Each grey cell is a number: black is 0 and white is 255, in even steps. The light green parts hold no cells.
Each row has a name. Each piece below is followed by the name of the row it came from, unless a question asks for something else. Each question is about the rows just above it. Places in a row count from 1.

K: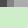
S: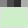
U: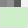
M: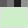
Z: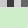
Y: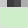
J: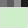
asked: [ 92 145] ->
J
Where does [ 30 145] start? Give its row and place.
M, 3
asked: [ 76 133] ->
K
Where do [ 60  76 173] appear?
Y
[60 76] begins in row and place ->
Y, 2
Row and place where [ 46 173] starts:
S, 3
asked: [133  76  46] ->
S

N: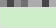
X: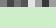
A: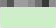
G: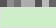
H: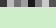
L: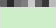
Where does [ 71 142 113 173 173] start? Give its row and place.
N, 2
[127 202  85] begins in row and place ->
H, 6

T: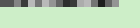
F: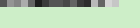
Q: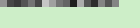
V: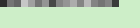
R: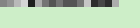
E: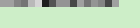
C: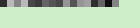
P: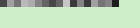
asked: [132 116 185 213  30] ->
E
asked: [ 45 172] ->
R

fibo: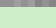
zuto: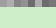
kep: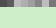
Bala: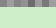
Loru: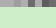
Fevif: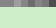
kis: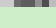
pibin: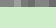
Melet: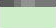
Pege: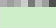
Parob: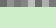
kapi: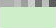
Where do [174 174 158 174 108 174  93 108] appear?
Loru
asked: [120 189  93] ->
kapi
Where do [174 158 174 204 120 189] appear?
Pege
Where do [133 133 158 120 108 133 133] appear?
pibin
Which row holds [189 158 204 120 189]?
kapi

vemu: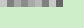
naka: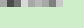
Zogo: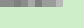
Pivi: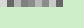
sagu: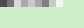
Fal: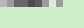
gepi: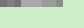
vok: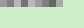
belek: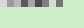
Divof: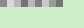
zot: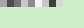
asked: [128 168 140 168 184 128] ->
vemu
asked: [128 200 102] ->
vemu
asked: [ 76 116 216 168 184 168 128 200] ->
naka
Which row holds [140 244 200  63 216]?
zot

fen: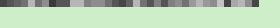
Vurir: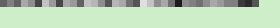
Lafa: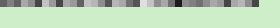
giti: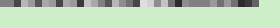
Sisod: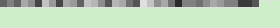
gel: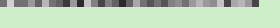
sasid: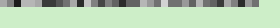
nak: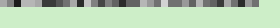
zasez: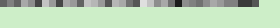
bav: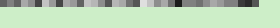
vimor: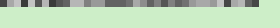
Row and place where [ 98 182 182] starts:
vimor, 10
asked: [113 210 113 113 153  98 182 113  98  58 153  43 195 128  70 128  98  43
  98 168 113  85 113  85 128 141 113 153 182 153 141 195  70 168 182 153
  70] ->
gel
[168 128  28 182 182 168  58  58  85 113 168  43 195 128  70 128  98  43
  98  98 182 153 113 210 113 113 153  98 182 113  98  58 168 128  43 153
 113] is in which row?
sasid
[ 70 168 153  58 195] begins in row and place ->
giti, 9
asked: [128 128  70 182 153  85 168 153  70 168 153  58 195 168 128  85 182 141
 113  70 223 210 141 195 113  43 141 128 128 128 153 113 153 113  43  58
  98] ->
giti
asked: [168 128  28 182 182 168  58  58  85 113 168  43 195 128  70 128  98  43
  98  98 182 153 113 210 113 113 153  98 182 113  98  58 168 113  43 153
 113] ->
nak
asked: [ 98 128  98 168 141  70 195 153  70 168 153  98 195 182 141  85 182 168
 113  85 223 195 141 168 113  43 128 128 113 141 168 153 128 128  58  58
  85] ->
Sisod

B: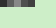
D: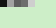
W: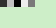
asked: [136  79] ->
B
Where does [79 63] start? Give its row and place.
B, 4
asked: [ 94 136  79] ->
B

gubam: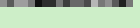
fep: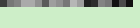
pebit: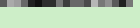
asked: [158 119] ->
gubam
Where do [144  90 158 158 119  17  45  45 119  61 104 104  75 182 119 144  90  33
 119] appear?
gubam
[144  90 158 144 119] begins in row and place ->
fep, 6
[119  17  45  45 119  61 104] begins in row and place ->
gubam, 5
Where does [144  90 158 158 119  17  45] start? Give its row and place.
gubam, 1
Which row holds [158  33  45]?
fep

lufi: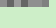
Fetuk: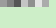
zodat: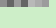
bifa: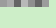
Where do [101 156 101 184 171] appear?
zodat
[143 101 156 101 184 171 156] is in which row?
zodat
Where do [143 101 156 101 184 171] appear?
zodat
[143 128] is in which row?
lufi
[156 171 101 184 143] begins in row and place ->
bifa, 1
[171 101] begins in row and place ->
bifa, 2

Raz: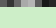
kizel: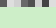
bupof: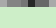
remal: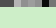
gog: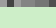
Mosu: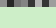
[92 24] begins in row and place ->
Raz, 6
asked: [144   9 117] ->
remal

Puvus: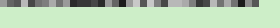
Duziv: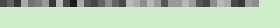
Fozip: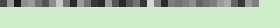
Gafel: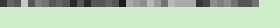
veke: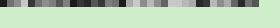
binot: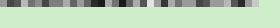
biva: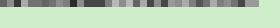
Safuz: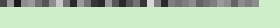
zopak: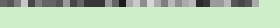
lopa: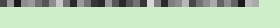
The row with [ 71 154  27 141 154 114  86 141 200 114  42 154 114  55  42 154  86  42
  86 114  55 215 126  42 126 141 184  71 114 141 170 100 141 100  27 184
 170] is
lopa
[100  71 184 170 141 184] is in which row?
Duziv
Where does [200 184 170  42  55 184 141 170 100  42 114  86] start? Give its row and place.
veke, 26
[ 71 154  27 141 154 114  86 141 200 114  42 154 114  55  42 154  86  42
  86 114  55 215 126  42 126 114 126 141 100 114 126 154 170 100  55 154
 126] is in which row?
Fozip
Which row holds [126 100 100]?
zopak
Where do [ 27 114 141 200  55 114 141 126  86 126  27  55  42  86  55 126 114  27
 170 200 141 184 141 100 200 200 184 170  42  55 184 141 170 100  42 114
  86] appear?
veke

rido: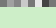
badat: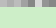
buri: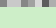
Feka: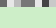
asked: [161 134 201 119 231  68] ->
rido
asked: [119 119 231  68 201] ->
Feka
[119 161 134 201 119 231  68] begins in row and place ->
rido, 1
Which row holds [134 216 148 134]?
badat
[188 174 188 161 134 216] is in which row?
badat
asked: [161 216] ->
buri
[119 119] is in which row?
Feka

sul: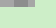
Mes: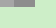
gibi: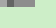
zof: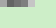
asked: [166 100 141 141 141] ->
gibi
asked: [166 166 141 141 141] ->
Mes

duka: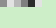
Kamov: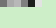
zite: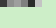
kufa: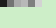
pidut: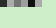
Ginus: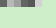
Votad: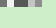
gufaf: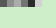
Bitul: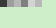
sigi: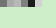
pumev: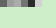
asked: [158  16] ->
pidut
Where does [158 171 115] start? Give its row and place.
pumev, 2
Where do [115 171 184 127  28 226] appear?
Kamov
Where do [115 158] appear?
pidut

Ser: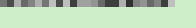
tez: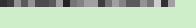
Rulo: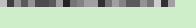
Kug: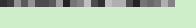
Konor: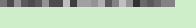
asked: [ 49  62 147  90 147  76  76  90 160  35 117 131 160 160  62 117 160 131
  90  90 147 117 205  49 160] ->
tez
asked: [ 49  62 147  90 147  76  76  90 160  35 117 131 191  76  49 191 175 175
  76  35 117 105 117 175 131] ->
Kug
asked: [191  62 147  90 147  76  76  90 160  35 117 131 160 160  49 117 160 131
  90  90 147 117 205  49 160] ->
Rulo
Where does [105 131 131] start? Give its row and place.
Konor, 23

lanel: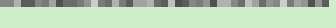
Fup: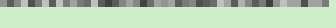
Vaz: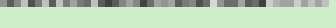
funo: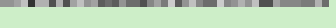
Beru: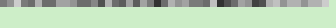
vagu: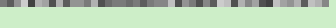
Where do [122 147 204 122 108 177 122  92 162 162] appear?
lanel
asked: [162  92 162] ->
Beru

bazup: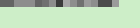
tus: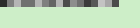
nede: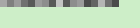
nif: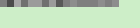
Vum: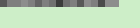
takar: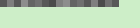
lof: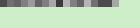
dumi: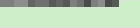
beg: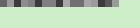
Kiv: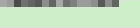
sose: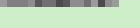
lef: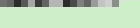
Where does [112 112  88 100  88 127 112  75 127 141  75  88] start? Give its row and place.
dumi, 6
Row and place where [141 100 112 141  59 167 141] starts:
bazup, 5
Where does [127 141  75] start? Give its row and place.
dumi, 14
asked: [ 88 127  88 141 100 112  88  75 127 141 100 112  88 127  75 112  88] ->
takar
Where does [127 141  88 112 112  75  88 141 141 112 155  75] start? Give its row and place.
sose, 4

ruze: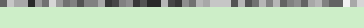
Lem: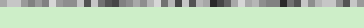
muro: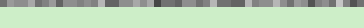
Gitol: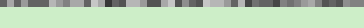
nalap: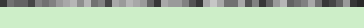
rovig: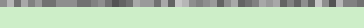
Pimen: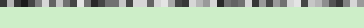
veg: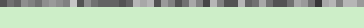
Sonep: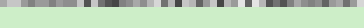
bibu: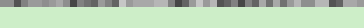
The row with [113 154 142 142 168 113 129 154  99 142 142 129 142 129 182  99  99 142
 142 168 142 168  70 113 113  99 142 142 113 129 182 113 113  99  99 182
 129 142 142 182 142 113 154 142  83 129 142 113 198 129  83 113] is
muro
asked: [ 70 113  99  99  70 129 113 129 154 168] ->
Gitol

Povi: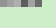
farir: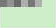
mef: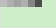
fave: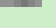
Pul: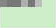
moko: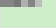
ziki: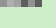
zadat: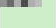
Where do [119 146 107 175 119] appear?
farir
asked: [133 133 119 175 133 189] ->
moko
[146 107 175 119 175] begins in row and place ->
farir, 2
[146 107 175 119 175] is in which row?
farir
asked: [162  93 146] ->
ziki

